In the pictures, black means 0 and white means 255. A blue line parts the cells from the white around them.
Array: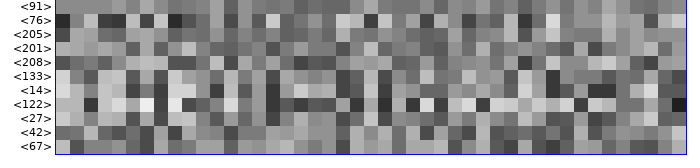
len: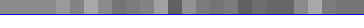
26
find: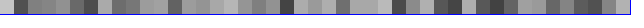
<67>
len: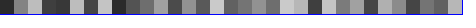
33

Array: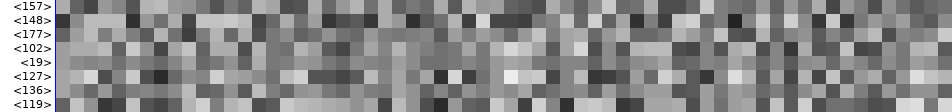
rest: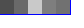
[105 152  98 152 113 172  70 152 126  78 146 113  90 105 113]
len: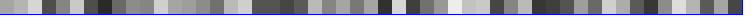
53
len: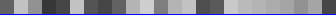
24
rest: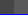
[186 133 165 120 165  49 214  63 113 152 237 194 201  70 133 186  55  63
  84 158 105 207 172  90  55 140 221 180  90 165  70 180  70 194  90 152
 172  98 152 221 194 180]
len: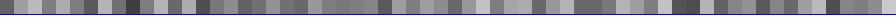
64
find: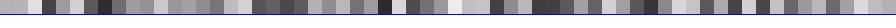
<127>
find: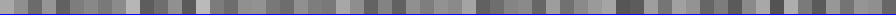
<136>

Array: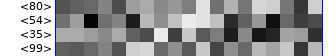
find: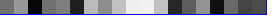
<54>
